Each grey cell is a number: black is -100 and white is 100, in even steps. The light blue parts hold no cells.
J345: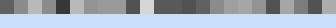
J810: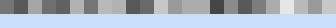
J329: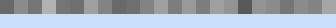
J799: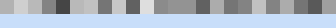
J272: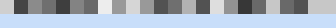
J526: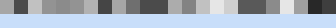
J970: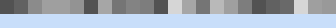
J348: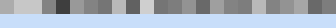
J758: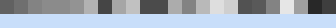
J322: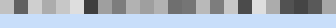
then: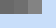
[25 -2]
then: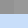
[ 20 -36]
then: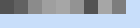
[-36  35]
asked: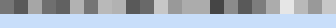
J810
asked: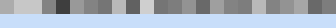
J348
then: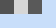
[-30 -36]

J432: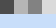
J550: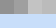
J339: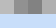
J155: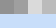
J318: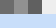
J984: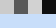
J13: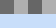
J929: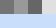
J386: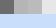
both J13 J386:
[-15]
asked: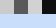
J984
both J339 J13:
[37]
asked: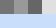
J929
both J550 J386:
[47]

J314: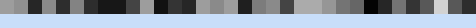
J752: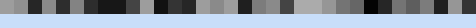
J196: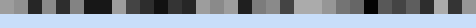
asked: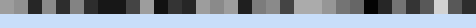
J314
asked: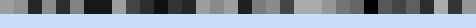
J196

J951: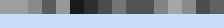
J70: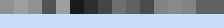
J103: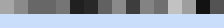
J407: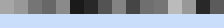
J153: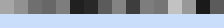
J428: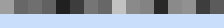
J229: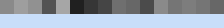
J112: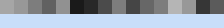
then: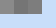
[ -8 -19]
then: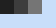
[-19  52]
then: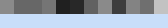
[ 24 -86]
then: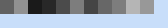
[-58 -29]
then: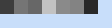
[ 8 14]

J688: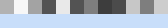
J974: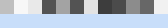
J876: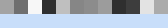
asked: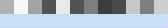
J688
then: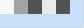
[ -1 -52]
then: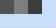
[-41  56]

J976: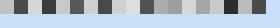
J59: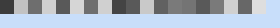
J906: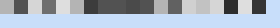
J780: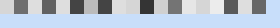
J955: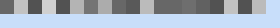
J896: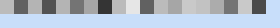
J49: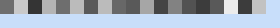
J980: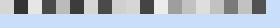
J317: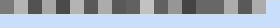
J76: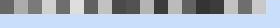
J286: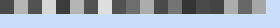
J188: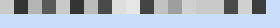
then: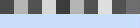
[ 35 -42]
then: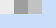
[74 52]
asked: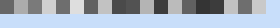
J76

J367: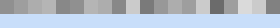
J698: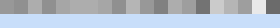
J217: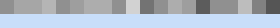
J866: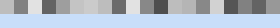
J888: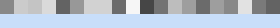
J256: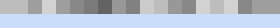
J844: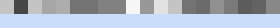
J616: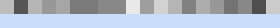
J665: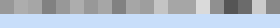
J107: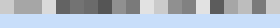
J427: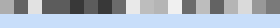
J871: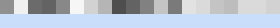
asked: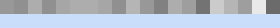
J698
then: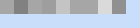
[-33 -16]
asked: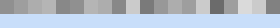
J367
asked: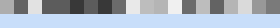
J427
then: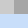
[30 71]
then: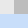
[42 88]
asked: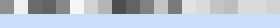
J871

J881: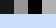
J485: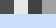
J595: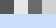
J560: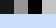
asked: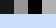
J881
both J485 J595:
[81]
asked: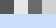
J595

